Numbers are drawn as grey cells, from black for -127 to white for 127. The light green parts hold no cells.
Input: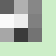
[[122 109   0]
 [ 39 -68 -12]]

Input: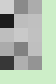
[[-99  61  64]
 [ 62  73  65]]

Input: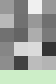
[[ 57 -14  24]
 [-14 -27  45]]

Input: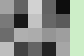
[[  -6 -103   67]
 [ -19   47   44]]

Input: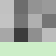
[[ 67  -9  48]
 [ 39 -67  15]]

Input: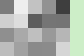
[[ 79  93 -34]
 [ 15  41  63]]

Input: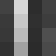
[[-69  72 -79]
 [-71  59 -82]]

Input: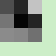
[[ -10 -122  -91]
 [  11    7  -15]]

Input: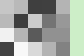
[[ 57 -66  76]
 [113  53 -37]]
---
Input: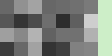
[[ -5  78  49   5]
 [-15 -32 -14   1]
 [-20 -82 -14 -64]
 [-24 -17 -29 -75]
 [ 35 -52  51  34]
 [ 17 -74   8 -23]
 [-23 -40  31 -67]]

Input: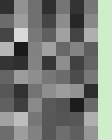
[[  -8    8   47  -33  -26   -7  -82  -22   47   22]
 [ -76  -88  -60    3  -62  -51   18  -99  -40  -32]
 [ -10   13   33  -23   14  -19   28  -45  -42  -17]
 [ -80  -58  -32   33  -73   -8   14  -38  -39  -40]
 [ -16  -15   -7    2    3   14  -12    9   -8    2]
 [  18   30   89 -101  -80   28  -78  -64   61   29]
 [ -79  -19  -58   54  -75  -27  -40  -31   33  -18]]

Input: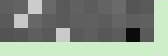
[[ -38  -30  -37]
 [ -42  -33 -116]
 [ -21  -27  -35]
 [ -28  -35  -40]
 [ -35  -31  -33]
 [ -30  -32  -37]
 [ -38  -37   74]
 [ -23  -33  -38]
 [  76  -24  -33]
 [ -28   71  -41]
 [ -32  -37  -44]]

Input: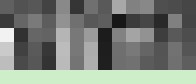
[[ -57  -59  -50  -42  -33]
 [ -51    0  -38  -13  -15]
 [ -48  -86  -65  -43  -42]
 [   8  -57   18  -26  -36]
 [   1  -68   36   -6  -14]
 [  40 -104    2  -16  -17]
 [ -38  -33  -99  -97  -96]
 [ -15  -39   27   44   46]
 [ -74  -15   -7   -7  -11]
 [   9   18   53   60   58]
 [ -60  -34  -28  -72  -76]
 [ -40   -5  -25  -37  -40]
 [ -45  -25  -78  -62  -53]
 [ -31  -69  114   74   61]]

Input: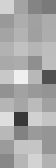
[[ -5  44  45  61  62 -47  20  33  68  21  21  50]
 [  4  33  32  53  15  56  25  59  81  26  69  83]
 [ 35  45  51  65  44 111  34  38 -71   2  68  54]
 [ 83  25  36  50  41  72  18  53  94  56  27   8]]

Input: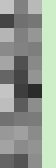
[[ 57  -9  22  -1   9  20 -84  13  -4  11  19  13]
 [  1 -15   0   2 -47 -58 -65 -35  -6  32  11 -43]
 [ 67 -59  53  10  37 -26  68  61 -14  24  35 -27]]
